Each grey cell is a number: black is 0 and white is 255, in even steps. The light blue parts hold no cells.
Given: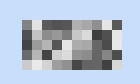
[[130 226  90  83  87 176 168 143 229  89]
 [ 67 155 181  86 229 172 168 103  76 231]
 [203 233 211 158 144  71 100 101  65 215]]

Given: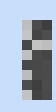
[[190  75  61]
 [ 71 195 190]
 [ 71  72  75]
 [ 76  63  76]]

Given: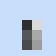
[[ 46 217]
 [ 75 157]]

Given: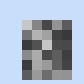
[[198 133  72 148  92]
 [ 59  82 198  75  73]
 [ 59 168 154  95  68]]

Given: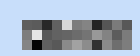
[[ 94  91  40  97 216 124 132  36  85 123  88]
 [133   5  96  88 138 162 140  50 139 110 125]]

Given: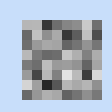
[[182 183  55 110 133 141 201 112]
 [110 153 168 164 101 116 147 118]
 [122 110 189 154 157 147 100 165]
 [212 160  38  87 182 169 181 144]]
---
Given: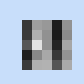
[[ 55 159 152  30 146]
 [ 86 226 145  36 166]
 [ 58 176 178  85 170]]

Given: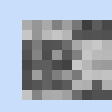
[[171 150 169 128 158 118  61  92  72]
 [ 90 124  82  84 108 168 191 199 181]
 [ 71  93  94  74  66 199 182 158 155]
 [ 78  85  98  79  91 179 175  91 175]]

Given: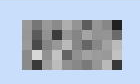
[[153 118 153 138 174 148  93 149 135  33]
 [154  74 133 152 185 134 102 135 161 186]
 [138  57 156 187 145 136 122 150 185  56]]

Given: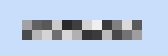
[[162  97  88 203  41  63 211 239  59 128 218  90]]

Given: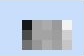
[[ 22 163 171 154 243]
 [114 152 173 161 197]]

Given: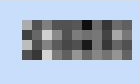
[[172  82 127  83  82  87  14 107  54 108  96]
 [189  81 131  91  71  80  25 117  55 102  81]]

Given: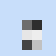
[[109  46]
 [ 68 193]]

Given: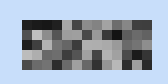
[[ 32  26  23  32 167  70 140 131 163 109 135  63  62]
 [ 29  64 178 116 102  60 175 174 170 154 106 116 142]
 [ 75 107 115  45 107 160 104  50 149 184  44 158  41]]

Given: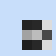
[[ 36  40 220]
 [ 30  40 217]]
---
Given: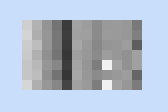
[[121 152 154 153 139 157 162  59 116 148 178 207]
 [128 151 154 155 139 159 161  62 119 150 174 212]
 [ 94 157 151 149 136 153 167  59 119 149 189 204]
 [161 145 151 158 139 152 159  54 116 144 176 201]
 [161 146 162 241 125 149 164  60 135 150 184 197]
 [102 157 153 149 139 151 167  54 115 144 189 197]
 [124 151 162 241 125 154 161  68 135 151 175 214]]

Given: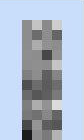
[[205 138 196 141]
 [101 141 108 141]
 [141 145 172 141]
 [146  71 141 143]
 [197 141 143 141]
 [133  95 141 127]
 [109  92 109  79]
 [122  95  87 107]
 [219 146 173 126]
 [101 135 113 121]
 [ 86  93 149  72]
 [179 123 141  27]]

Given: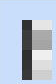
[[229 229  49]
 [170 170  59]
 [164 164  61]
 [239 239  46]
 [222 222  51]
 [206 206  56]]

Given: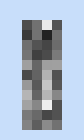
[[ 83 233 113  77]
 [113  34 114  57]
 [108  70  83 111]
 [122  75  64 116]
 [160 159 102 159]
 [ 81 178  99  74]
 [ 86 197  89 152]
 [135 181 101 181]
 [ 80 238 135 162]
 [ 82  71 105 121]
 [113 139  94 131]]

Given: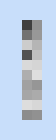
[[146  63]
 [152 114]
 [181 204]
 [192  82]
 [213 217]
 [222 174]
 [150 161]
 [171 166]
 [215 221]
 [145 140]]

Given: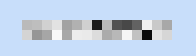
[[168 201 241  98  72  82 187  27 208 177 162 226 209 190 186]
 [214 227  12 194 246 184 171 220 234 236 168 249 166 150 212]]
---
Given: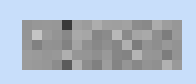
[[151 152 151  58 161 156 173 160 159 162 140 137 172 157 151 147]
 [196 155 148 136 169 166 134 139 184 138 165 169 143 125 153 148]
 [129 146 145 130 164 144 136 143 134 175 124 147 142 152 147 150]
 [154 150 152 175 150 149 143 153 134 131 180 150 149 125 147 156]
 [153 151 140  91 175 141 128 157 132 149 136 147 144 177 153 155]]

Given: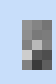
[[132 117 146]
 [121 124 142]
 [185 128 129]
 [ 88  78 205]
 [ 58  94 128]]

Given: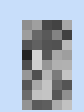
[[159  73  67 167 142]
 [103  89 131  64 157]
 [ 97  83  81 184  84]
 [211  87 167 158  36]
 [206 150 176 177  78]
 [ 80 180 123 196 150]
 [168 196 104  84  87]
 [193 196  87 144 107]
 [ 90  94 170 193 147]]

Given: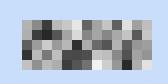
[[138  60 185 199 230 100 163 196  96 224 161 190 179]
 [ 61  40  86 164 217 134 165 135 168 196  90 198 175]
 [156 203 154 183  47 172 106  85 179  94 151 158  95]
 [186 121 190  75  73  78 196 190 137  82 162 148  51]
 [144 186 173  61  85 114 241 206 151  41 173 225 193]]

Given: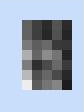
[[ 63  43  83  43  97]
 [ 62  39  81  37  98]
 [ 94 106  58  55 122]
 [101 140 116  37 174]
 [ 47  75 105  59 124]
 [ 79 103  74  40 185]
 [ 92 117 133  28 237]]

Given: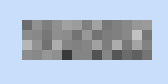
[[145 126 143 162 156 127 162 119 128 136 151 154 108]
 [136 119 143 140 115 152 115 125 128 136 194 119 140]
 [146 113 173 132 129 133 161 125 172 121 164 130 182]
 [136 150 143  57 132 133  83 134  86 107  96 116 140]]
